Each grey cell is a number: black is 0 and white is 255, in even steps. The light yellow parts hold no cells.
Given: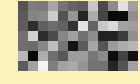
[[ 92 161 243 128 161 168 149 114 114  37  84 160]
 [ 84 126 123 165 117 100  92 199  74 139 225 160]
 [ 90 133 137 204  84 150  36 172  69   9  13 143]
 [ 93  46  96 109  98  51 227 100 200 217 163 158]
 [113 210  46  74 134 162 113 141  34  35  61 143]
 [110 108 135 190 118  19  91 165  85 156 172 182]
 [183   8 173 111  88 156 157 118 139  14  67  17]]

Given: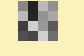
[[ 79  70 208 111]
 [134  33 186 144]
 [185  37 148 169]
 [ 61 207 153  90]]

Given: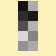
[[147 170]
 [ 18 172]
 [ 46  26]
 [ 80 178]
 [216 132]]

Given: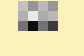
[[115  14 114  60]
 [193 149 185 150]
 [176 233 172 184]]

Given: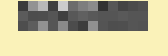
[[ 78  93 145  85 138  76  61 145  84  78  79  85  83]
 [ 59 147 184  63 204 108 126 139  50  87  68  75  80]
 [ 91  77  78  85  63  88  96  89  85  85  89  85  85]]

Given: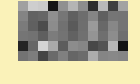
[[115 125  69 106 128 102 108 172 133 136 133]
 [160 206 202  21 144 180 141  44 185  63 162]
 [132  98 102 143 118  96 109 133  96 117 116]
 [123  96  76 140 113  90 110 154 104 135 116]
 [117 114  95 124 115  98 112 148 111 141 111]
 [ 36 103 212 170  93 140 134  72  83 183  20]]

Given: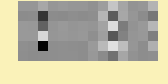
[[142 140 141 142 143 143 141 152 139 113 166 146 141 143]
 [150 150 167 150 153 150 150 145 157 197 165 147 150 179]
 [140 141  53 140 139 142 140 142 181  92 167 150 140 119]
 [153 152  98 149 153 149 151 149 163 221 124 147 153 182]
 [153 153 215 150 152 150 152 143 159  87 130 149 152 127]
 [143 141   3 142 143 142 141 154 185 224 189 150 141 175]]

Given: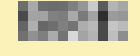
[[113 145 127 171 116 216 164 179  73 190 141]
 [109 169 110 108 110 128 150 202  91 180 166]
 [ 74 163 162 129 125 169 122 163  46 155 151]
 [100 175 103 111 128 116 173 184  73 197 186]]

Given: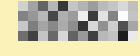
[[111  66 196 105 214  99 153  64 184 193  29 234]
 [208 163 100 182  55 197 179 156 186 197 216 191]
 [131 151 183  71 174 156 238  59 226 132 252 195]
 [199 126 164 136 171 142  52 215 145 206  81 166]]
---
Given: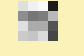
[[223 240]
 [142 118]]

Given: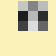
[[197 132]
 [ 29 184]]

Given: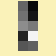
[[101   9]
 [113  21]]

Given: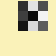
[[ 47 225]
 [ 63  11]]

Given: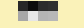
[[ 40  13]
 [167 230]]

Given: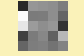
[[ 40 150]
 [251 123]]

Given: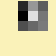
[[ 40 151]
 [  1 223]]

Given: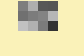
[[126 174]
 [112 124]]
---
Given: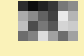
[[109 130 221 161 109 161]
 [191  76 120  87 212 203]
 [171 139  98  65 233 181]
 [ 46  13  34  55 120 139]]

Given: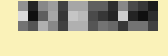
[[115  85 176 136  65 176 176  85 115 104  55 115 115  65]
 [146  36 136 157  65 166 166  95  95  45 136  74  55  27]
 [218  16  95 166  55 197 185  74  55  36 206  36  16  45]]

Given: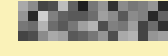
[[149  40 207 128  98  89  89 109 159 139  89 139 128  40  98]
 [119 109 179 109  89 119 159 179  78 128 119 159  68 109  49]
 [ 68  78 139 169 159  89  98 119 149  78 169 179  68 149 159]
 [169 139  68  78 189  98  30 119 149  49 139 119 128 149  40]]

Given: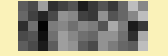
[[ 93  74 158  47  65  84  27  56  84  56 103 189 135]
 [103  65  37  74 146 135  65  56 146  84 103 135 189]
 [ 93  74  27  93 158 146  93  74 146 124 103  93 189]
 [ 74  84  16 112 158 135 112 103 146 146 112  47 170]
 [ 47 112   4 124 135 112 135 124  84 170 124  27  56]]

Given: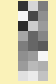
[[143 155 246]
 [224 235 194]
 [155 185 175]
 [ 42 204 155]
 [246  72 143]
 [166 102 134]
 [ 51 214 125]
 [125 102  90]]

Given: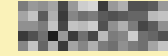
[[124 153 144 164  70 153 205 214  58 153 175  81  81  91 153]
 [144 144 124 195  70 195 186 205  81 144 175 124  70  91 144]
 [ 58  81 112  28 153  58 112  70 186 124 134 205 112 102  81]
 [134 195 102 175  58 164 134 175 124 112 144 124 112 164 195]
 [164 195  91 175  58 134 112 124  91  81  91 102 102 186 195]]
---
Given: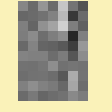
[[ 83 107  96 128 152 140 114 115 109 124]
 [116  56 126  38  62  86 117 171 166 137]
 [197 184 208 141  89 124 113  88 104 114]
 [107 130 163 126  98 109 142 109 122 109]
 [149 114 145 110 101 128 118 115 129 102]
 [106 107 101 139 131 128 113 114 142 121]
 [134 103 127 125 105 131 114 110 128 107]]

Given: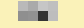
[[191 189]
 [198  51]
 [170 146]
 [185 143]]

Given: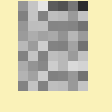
[[ 44 194 114 154 114 193 211 114 195]
 [119 154 132 182 163 155 217 152 153]
 [ 82 185 134 147 129 184 184 132 187]
 [ 92 190 133 169 131 190 205 129 190]
 [229 130 190 162 206 130 136 204 130]
 [197 196 189 173 156 195 148 162 195]
 [150 129 150 155 184 130 171 179 131]]

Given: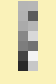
[[182  91 181 216 114 243 199]
 [181 178 170 136 125  68  41]]

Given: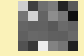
[[ 89  15  99 105  32]
 [ 35 119 106  95 117]
 [124 141  89  96 130]
 [111 100  98 102 237]
 [ 63 211  97 104  56]
 [206 117 101  96  82]]

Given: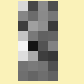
[[ 78 119  58 100 130  55  80  98]
 [140 138 144  97  83  62 116 110]
 [ 71 108 159 121  20 171 122 101]
 [216 134  61 196 243 222 115 111]]

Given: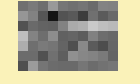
[[129 105 185 104 102 100 118]
 [131  91 190 109  77 122 114]
 [107 112 201 129  91 131 108]
 [117  61 176  92 137 135 118]
 [112  89 170 101  79 144 106]
 [118  83 130  97 100  94 106]
 [153  20  97 141 117 112 108]
 [110  86  99 110 122  81 117]
 [122 130 106 131 111 108 155]
 [112 150  82 190 173 108  79]]
